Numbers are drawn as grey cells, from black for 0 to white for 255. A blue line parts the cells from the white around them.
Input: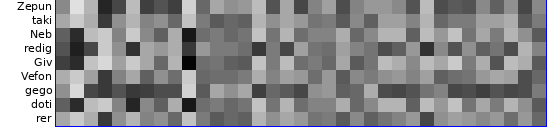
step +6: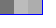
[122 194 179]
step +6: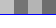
[200 122 186 116]
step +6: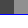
[ 77 150]
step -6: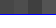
[65 71 57 77]

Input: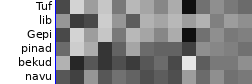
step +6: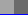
[171 113]
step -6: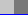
[192 115]

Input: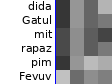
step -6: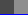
[ 68 136]
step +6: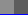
[148  99]

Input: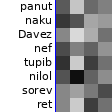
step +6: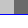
[203 112]
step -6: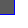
[84]
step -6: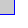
[197]

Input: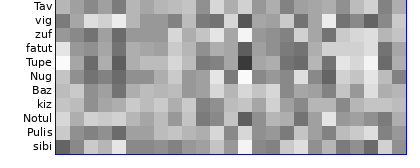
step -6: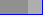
[138 138 168]
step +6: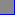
[143]
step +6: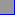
[158]
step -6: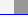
[238 146]
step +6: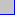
[202]

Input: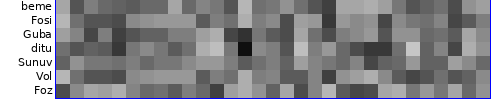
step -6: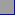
[153]
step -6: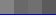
[126  99 106  85]
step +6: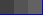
[ 70  90 104]
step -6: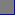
[120]
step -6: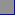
[140]
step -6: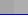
[160 168]

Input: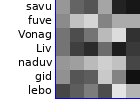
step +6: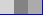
[219 137 177]
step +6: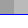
[165 192]
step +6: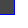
[76]
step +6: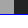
[171  41]
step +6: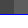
[76 99]

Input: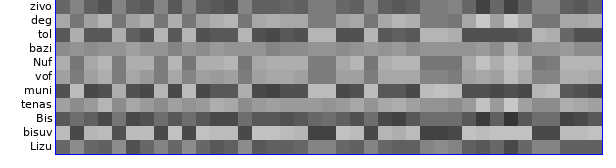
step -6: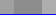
[154 134 134 168]
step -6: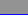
[141 141]
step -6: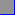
[141]
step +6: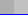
[180 199]
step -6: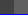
[60 90]

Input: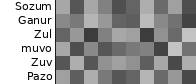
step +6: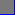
[127]
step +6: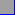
[166]
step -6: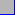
[175]
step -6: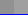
[139 154]
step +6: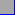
[173]
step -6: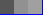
[ 80 139 154]

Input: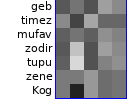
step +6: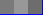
[128 158 115]
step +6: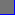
[122]
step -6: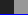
[ 28 146]
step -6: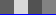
[ 89 210  76 124]
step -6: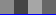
[132  62 160  97]
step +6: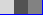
[222  88 136]
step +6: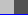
[200  88]

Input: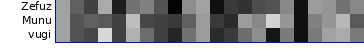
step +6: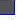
[89]
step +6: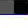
[89  8]
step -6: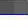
[77 90]
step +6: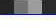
[ 42 120 162  48]
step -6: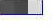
[ 77  65 210]
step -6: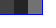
[ 59  30 108]
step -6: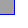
[156]

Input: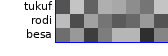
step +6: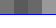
[123  96 110 159]
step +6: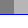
[131 188]
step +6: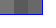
[123  96 110]
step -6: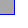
[162]
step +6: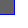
[104]
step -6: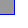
[147]

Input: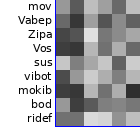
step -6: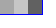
[161 192  91]
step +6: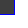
[68]
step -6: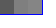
[ 84 121 127]
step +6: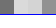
[119 224 218 152]
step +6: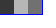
[ 61 188 119]
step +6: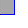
[173]
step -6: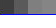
[ 56  84 121 127]

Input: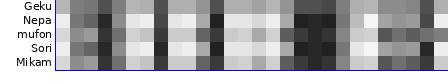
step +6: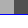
[181  86]
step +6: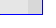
[236 236 222]
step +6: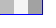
[194 251 168]
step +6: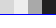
[222 244 175  39]
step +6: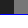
[ 39 125]
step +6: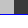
[201  64]
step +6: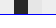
[244  46 236 244]

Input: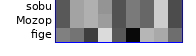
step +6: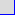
[225]
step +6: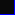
[15]
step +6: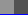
[154  88]
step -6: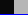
[  3 176]
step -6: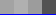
[157 170 150  76]
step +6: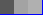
[ 94 169 182]
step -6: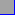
[157]

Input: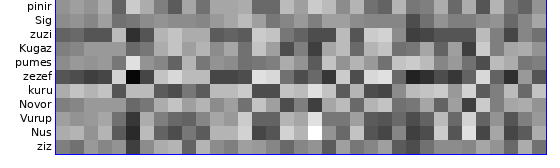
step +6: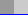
[159 209]
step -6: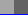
[160  93]
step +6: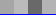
[172 193 111 186]
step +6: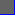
[105]
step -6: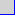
[204]

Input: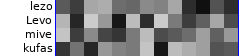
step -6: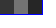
[ 47 109  32]
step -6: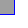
[153]
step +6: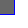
[109]

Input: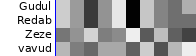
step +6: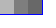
[189 132 110]
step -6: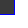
[52]
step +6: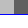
[196 102]

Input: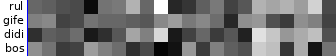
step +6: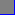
[134]
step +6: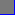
[127]
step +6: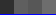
[ 53 101  93 115]
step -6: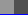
[145  74]
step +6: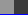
[157  65]
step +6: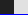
[ 39 231]

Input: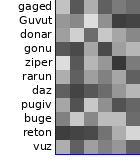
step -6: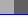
[168  90]
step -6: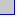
[194]
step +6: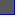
[94]

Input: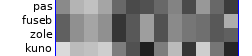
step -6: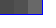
[68 75 98]
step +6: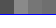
[ 87 144 124 117]
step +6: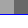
[171 110]
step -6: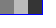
[119 181  47]
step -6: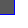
[82]

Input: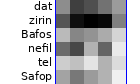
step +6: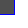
[85]
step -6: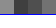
[135  57  73 108]
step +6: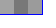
[169 126 161]
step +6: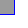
[161]

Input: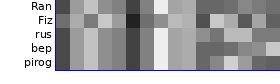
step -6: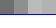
[105 137 180 172]
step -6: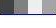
[ 60 123 232 158]
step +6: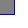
[135]

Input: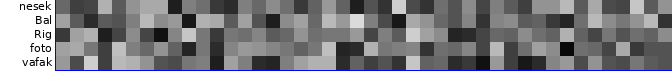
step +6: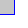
[204]
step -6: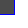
[69]
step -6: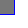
[113]

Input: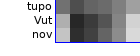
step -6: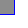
[134]
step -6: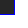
[33]
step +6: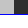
[202  52]
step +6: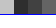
[202  52  71 106]
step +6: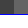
[ 71 106]

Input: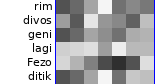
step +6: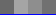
[111 171 148 119]
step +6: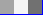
[171 251 119]
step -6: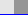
[223 144]
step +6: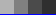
[185 134  81  53]

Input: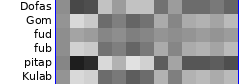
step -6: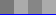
[115 165 128 165]
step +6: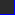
[49]
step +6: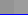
[154 162]
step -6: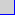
[203]
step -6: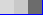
[211 195 102]

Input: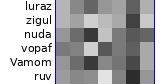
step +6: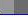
[156 114]
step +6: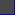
[78]
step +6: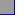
[162]

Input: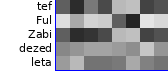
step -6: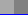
[163 123]
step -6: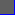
[89]
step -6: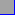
[157]
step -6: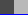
[ 68 179]

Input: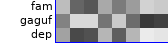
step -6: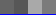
[ 95  81 163 117]
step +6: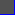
[87]
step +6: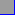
[162]

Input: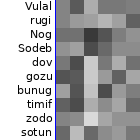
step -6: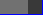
[107 107  51]
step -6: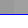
[148 154]
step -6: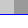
[196 148]
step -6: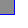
[134]

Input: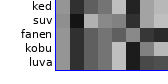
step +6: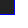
[41]
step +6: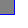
[135]
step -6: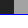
[ 29 157]
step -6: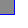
[131]
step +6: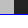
[197  41]
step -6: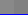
[131 123]
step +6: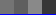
[122 101 143  61]

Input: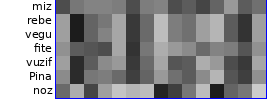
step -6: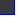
[51]
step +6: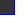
[57]
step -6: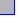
[175]
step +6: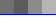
[118  98 145 187]
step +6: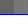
[106 125]
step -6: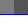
[119  79]
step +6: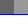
[106 159]

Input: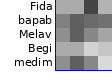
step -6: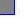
[123]
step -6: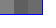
[123  89 101]

